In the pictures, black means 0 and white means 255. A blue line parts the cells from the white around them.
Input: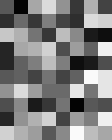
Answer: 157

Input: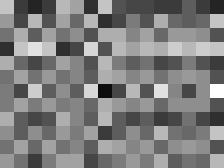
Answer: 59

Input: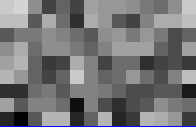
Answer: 88

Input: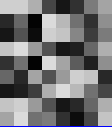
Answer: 113

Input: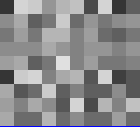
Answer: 107

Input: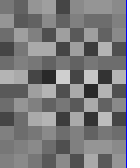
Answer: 119

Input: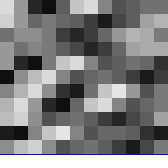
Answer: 208
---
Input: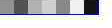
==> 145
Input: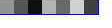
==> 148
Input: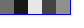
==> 110
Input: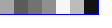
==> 166
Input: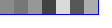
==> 139
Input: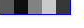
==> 89
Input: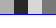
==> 175
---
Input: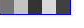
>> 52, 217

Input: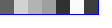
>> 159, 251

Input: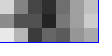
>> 35, 233

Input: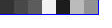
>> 241, 241

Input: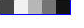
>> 183, 241

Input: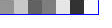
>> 126, 252

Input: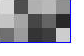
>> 70, 215
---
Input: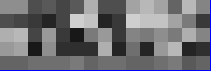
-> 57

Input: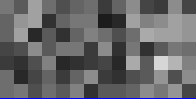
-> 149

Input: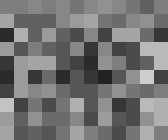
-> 107

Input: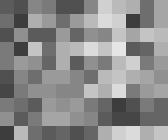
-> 165

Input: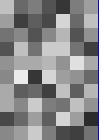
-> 192

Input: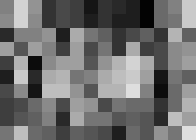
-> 202

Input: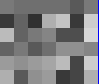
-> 205
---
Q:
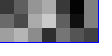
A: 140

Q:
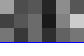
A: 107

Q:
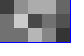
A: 182

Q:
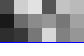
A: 119

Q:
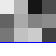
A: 204

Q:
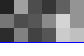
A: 66
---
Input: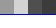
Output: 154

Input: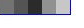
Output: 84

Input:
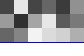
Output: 243

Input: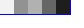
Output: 146

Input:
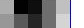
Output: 89

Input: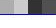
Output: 173

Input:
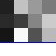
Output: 21

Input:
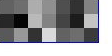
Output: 217
